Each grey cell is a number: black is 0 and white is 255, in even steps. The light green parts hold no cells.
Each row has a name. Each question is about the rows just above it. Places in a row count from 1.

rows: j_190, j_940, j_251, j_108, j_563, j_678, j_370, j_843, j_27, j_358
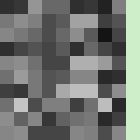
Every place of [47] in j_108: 1 6 9
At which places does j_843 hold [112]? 1 7
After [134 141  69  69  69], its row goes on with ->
[134 127  76 134]
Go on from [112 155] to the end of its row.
[120  83  90 134 134  41  47]
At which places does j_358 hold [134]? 1 6 9
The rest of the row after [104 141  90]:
[20 69]

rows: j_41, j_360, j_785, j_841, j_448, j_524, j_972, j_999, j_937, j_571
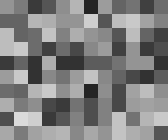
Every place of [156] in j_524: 1 6
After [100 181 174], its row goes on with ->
[148 148 207  85 189 201 162 129]
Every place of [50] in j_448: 3 5 6 12
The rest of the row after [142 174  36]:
[142  72 162 189 142]

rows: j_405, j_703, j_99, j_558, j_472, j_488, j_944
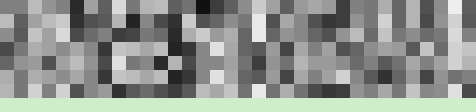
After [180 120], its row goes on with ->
[209 128 209  81 135 154  49  89 107  81  61  89 187 167 195 114 232 114
 173 114  74  55  61 147 128 167 120 195 135 141 224  74]
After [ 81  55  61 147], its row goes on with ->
[120 209 101 180  74 147 209  89]

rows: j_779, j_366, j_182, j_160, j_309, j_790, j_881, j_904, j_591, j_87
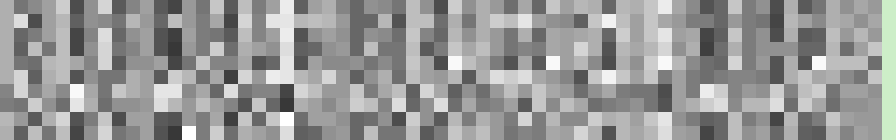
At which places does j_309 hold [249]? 33 40 48 59
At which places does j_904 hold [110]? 5 8 33 43 57 60
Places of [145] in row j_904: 4 9 10 31 46 61 62
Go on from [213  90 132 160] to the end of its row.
[ 90  69 153 117 198  90 190 124 160 236  96 160 175 132 103 145 138 117
 190 145  77 205 145 175 153 110 167 103 198 160 183 175 103 183 175 198
 236 167 138  83 103 198 124 145  77 175  90 117 175 145 167 153]

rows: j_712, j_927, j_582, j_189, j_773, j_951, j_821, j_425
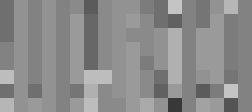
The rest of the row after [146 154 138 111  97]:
[130 117 154 124 130]
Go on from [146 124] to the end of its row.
[111 196 130 117 146 182 130]
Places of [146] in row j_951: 2 4 9 15
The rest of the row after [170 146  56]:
[130 162 154  84 130]

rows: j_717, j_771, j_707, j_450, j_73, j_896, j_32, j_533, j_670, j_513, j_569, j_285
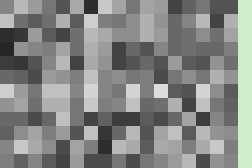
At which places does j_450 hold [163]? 5
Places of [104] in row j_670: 1 2 4 13 17
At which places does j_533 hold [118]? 6 16
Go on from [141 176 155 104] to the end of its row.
[111 141 111 163]
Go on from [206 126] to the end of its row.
[118 141 176 147 104 133 184  67 176]
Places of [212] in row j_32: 7 10 15

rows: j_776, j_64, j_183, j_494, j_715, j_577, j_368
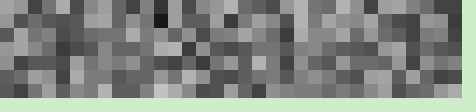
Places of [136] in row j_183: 19 23 24
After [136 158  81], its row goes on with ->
[101 108 150 171]
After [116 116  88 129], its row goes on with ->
[136 108  94  88  81 150 164  81 108  88  81]
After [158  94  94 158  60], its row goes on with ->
[123 158 136  81 178 123 164 144 136 164 101  75  67 150 144  60]
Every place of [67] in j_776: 3 10 27 32 33

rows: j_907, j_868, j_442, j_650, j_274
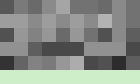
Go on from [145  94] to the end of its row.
[ 73  73  73 145 145 145  73]
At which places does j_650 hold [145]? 1 2 7 8 9
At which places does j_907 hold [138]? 4 9
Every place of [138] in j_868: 3 5 7 9
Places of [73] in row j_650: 4 5 6 10
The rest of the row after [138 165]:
[114 114 106 138 114]
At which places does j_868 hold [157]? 1 2 4 6

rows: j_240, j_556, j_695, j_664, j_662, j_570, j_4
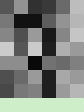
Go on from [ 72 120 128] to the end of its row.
[ 31 154 182]
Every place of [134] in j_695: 1 5
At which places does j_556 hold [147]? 5
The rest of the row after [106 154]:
[ 31 168 154]
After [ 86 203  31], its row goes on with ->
[175 154]
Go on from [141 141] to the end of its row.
[  9 114 106 128]
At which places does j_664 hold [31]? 4

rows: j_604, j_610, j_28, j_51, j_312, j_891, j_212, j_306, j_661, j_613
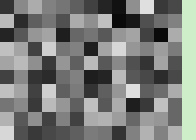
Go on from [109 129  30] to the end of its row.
[ 36 186  88  72  43  72]
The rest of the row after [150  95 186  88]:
[137  80  51 164  80]
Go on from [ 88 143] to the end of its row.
[ 65 129  65 172 178 157 103 157 150 103]
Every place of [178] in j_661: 1 8
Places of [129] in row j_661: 5
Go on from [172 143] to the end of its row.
[192  10  23  80 109 129]

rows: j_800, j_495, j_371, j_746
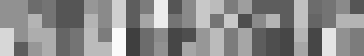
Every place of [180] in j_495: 3 7 20 25 26
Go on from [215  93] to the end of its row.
[151 173 101 116 187 187 250  63 108 145  70 166 151 187 124 166  93  78
  70 166  70 228 145 124]
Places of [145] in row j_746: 12 25
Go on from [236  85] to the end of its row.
[138 200 187 124 158  93  93  93 193 108 116 138  85]
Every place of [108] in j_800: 3 23
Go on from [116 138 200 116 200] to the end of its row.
[ 78 138 180  93 193 101 116 180 180]

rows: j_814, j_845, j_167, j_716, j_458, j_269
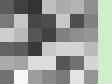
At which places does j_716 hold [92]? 2
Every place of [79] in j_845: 4 6

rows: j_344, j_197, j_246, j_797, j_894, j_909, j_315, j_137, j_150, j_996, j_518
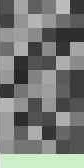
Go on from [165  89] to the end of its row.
[59]
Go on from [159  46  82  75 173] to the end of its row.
[124]
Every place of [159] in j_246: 2

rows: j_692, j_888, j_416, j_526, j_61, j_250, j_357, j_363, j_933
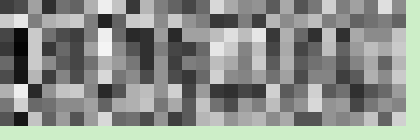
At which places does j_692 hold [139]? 18 29
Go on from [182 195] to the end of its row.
[147 169 182 139 169  84  84 147 132 147 195  99 208]
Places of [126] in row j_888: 3 7 15 18 24 28
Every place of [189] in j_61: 16
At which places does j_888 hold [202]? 1 6 10 13

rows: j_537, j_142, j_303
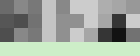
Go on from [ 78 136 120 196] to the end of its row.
[144 204 166  53  18 114]
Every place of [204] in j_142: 7 10
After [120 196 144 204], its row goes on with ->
[166  53  18 114]
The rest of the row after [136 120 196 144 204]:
[166  53  18 114]
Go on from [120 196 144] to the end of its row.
[204 166  53  18 114]

